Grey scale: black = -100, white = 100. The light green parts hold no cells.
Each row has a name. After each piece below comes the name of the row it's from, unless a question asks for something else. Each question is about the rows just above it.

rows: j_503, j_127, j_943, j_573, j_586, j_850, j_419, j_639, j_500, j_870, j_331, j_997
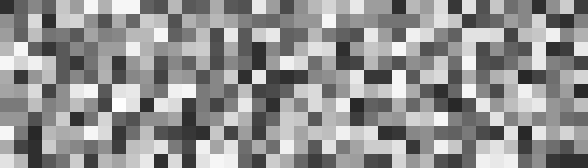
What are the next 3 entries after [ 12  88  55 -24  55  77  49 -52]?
[  6 -14 -36]
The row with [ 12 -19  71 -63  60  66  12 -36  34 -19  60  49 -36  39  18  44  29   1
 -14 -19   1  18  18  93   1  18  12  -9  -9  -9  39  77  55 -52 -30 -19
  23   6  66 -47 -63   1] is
j_127
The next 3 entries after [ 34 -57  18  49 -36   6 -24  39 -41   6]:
[-14 -63  23]
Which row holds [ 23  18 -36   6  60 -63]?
j_850
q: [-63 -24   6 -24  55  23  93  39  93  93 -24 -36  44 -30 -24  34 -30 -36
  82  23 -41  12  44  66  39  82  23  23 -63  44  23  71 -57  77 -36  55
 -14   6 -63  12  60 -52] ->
j_503
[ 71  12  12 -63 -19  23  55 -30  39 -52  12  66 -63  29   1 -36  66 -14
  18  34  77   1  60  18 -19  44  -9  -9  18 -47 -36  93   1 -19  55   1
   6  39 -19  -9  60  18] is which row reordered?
j_500
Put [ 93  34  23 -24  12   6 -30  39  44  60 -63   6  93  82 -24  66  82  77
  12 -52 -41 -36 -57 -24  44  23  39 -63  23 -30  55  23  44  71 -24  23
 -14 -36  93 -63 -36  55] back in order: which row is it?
j_503

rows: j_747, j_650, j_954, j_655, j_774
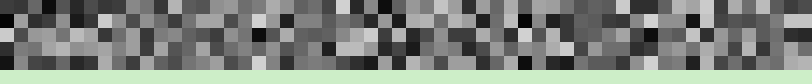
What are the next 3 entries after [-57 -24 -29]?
[-52 -57   7]
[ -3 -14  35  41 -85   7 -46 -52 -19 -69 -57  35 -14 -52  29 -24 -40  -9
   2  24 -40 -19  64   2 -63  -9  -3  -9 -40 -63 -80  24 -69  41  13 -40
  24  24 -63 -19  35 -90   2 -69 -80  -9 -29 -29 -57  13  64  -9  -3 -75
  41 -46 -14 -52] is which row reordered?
j_774
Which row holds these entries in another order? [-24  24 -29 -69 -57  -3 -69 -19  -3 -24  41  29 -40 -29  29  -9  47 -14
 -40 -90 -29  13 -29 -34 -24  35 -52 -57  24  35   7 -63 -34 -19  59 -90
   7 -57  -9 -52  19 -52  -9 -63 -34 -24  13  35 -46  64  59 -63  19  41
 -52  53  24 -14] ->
j_954

